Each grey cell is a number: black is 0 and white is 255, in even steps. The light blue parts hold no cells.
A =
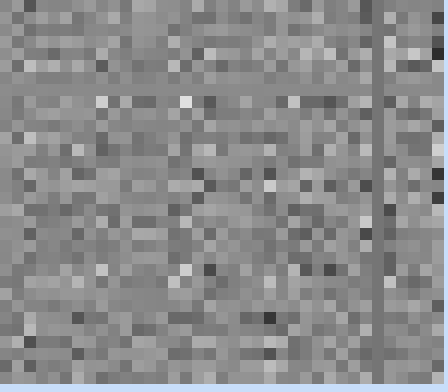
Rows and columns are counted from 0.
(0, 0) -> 135
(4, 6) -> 133
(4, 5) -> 132
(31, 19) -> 147
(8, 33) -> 168
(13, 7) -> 139
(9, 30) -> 95
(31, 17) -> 174
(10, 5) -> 134
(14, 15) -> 133
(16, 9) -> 151
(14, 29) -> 121
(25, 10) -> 131
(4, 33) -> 161
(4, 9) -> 136
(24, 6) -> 151
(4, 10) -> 127
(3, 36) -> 83
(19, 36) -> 139
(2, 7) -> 136
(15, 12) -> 152
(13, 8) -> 126
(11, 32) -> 155
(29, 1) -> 127
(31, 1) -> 151
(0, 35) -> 134
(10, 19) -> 146
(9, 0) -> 136
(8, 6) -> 146
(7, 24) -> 138
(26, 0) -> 133
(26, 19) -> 140
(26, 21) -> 112
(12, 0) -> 148
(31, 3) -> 131
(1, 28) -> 133
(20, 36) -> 157
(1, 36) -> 70
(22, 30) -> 127

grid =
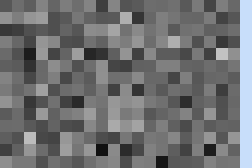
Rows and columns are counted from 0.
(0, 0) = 87
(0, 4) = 101
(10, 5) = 77
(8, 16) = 98
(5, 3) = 105
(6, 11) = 137
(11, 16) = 118
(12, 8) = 17
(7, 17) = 124
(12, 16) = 127
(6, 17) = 103
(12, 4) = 79
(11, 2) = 188
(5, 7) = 110
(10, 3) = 76
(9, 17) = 150
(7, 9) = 65
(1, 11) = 53
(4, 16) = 121
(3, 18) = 56
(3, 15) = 124
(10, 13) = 127
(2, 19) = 110
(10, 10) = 146
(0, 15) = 89
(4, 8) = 50
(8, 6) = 41
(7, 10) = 139
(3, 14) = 175
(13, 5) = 102
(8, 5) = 65
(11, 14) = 135
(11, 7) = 106
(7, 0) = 122
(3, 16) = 80

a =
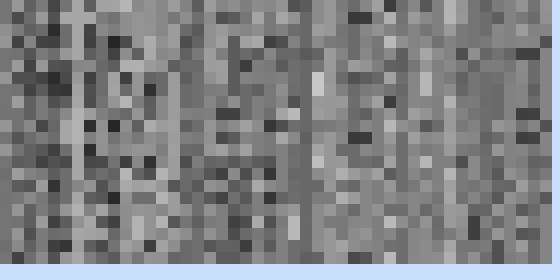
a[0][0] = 116
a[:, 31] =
[160, 127, 146, 118, 117, 127, 103, 127, 160, 127, 127, 127, 127, 103, 159, 127, 127, 145, 127, 127, 129, 127]
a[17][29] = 107
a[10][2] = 136
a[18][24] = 184
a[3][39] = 116
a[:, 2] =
[97, 108, 97, 131, 85, 67, 80, 67, 97, 97, 136, 109, 97, 97, 129, 85, 136, 97, 95, 80, 97, 110]
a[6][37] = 123
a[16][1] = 118
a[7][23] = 142
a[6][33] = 110
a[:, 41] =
[123, 95, 135, 134, 114, 125, 112, 106, 106, 106, 149, 106, 149, 101, 88, 103, 88, 147, 106, 149, 81, 81]
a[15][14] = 86
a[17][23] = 141
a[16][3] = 120
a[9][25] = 104
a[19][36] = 109
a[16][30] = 134
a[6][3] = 68
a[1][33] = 115
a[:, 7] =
[94, 166, 67, 64, 94, 136, 64, 80, 77, 156, 46, 128, 46, 71, 94, 147, 94, 130, 166, 162, 95, 126]
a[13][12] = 49
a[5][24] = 109
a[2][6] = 166
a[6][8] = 109
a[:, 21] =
[140, 164, 141, 168, 92, 125, 126, 97, 126, 126, 140, 126, 126, 92, 126, 169, 126, 126, 169, 119, 126, 141]
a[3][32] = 185
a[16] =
[115, 118, 136, 120, 91, 110, 166, 94, 86, 41, 145, 110, 109, 179, 156, 94, 111, 89, 68, 111, 88, 126, 53, 100, 109, 104, 124, 124, 174, 155, 134, 127, 139, 128, 134, 130, 116, 165, 113, 132, 113, 88, 144, 132, 115, 88]
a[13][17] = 100
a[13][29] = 107
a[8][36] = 128
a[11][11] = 120
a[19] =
[116, 148, 80, 122, 107, 111, 166, 162, 158, 103, 138, 178, 146, 136, 156, 141, 111, 144, 126, 76, 106, 119, 105, 128, 185, 104, 139, 151, 120, 140, 147, 127, 134, 110, 134, 137, 109, 123, 139, 63, 110, 149, 130, 86, 92, 132]
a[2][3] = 107
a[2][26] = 156
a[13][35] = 183
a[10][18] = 126
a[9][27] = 151
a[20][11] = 148

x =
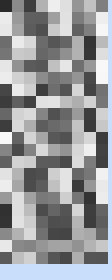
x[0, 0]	42
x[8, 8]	118
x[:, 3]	[178, 94, 79, 107, 103, 87, 140, 61, 225, 133, 93, 166, 217, 92, 79, 92, 121, 76, 101, 113, 150, 129]
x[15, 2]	76
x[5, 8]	248
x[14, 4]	206
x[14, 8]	241
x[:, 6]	[149, 124, 97, 177, 178, 111, 148, 213, 174, 154, 195, 189, 215, 219, 102, 59, 117, 213, 181, 175, 146, 174]
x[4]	[117, 201, 197, 103, 112, 144, 178, 54, 222]
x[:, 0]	[42, 235, 231, 109, 117, 230, 236, 70, 60, 103, 61, 249, 133, 97, 226, 237, 153, 49, 51, 137, 232, 90]
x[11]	[249, 100, 212, 166, 88, 82, 189, 214, 60]
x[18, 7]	61
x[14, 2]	75
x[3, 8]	186
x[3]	[109, 234, 216, 107, 86, 101, 177, 52, 186]
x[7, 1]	235
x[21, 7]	85
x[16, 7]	52
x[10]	[61, 218, 173, 93, 106, 114, 195, 57, 199]
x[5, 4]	192
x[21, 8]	84
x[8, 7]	209
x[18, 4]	78
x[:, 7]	[194, 155, 127, 52, 54, 152, 73, 68, 209, 61, 57, 214, 239, 124, 119, 151, 52, 62, 61, 168, 179, 85]
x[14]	[226, 180, 75, 79, 206, 227, 102, 119, 241]
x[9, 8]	209
